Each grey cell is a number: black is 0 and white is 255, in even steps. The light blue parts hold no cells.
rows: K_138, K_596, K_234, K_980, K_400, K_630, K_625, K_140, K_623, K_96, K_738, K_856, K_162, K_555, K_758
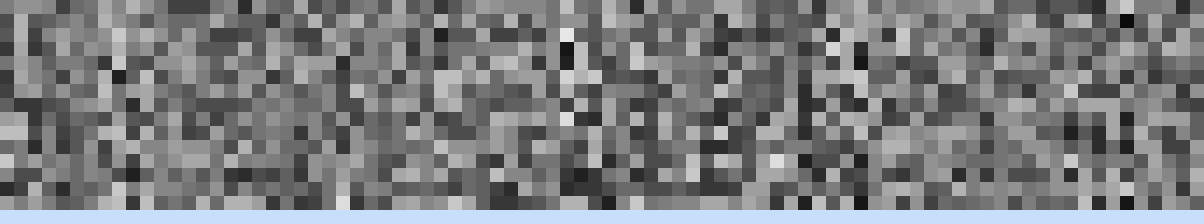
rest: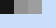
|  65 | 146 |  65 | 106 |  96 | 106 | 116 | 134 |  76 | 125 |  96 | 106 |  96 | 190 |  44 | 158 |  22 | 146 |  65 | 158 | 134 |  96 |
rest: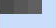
|  96 | 158 | 146 | 178 |  87 | 146 |  55 | 134 |  55 |  87 |  96 |  76 |
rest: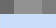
|  87 | 116 |  44 | 106 |  32 | 158 | 158 |  65 |  65 | 158 |

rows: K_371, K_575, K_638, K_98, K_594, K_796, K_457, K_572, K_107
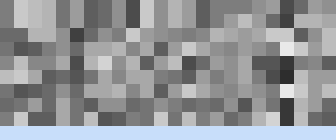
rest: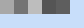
| 125 | 116 | 201 | 116 | 189 | 125 | 156 | 106 | 125 | 180 | 211 |  55 | 189 | 106 |  94 |
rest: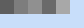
| 168 | 180 | 135 | 168 |  94 | 156 | 201 | 168 | 144 | 135 | 156 | 144 | 125 | 233 | 201 | 156 | 189 |
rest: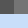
| 168 | 135 | 168 | 168 | 125 | 116 |  94 | 156 | 125 | 144 | 168 | 125 |  76 |  45 | 189 | 156 | 156 |

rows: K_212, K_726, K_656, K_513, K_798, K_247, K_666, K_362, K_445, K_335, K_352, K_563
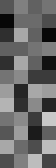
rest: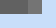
| 128 |
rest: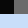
| 107 |  77 |
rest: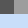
| 27 | 97 |

